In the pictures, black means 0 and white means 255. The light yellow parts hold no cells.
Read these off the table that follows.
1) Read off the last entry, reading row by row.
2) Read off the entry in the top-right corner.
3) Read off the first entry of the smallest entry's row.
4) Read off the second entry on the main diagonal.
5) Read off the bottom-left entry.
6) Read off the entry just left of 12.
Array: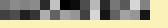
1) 21
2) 130
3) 119
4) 77
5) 65
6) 0

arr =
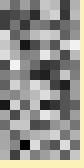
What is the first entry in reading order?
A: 167
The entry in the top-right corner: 177
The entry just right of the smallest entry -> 219
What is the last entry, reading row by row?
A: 198
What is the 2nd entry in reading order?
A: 108
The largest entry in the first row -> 198
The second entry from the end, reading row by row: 96
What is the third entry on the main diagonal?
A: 53
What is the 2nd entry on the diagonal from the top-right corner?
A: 53
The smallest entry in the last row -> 63
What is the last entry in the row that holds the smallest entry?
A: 108
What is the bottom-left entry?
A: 177
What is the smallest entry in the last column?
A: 96
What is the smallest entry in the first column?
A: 23
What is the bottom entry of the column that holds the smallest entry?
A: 198
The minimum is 0
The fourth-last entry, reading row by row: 158
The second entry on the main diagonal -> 73
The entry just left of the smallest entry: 135

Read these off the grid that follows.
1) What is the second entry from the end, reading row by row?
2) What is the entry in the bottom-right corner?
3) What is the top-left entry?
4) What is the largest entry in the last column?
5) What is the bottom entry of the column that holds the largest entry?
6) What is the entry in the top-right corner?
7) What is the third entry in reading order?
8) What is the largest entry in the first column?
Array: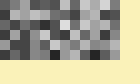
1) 93
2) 153
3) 93
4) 181
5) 153
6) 124
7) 162
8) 153

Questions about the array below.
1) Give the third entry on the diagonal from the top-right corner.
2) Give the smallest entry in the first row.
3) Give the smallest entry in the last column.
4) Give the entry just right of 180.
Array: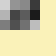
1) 80
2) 58
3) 27
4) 69

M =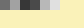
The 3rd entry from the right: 74
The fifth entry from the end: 162
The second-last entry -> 184

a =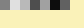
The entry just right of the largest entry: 185
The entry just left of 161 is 78
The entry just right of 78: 161

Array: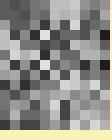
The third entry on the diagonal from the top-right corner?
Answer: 80
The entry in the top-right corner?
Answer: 146
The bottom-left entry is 58
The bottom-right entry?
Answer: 178
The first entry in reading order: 92
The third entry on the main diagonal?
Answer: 92
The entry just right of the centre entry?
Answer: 137
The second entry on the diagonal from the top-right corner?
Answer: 92
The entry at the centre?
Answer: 92
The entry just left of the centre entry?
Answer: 224
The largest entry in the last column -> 190
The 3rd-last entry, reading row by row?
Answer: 156
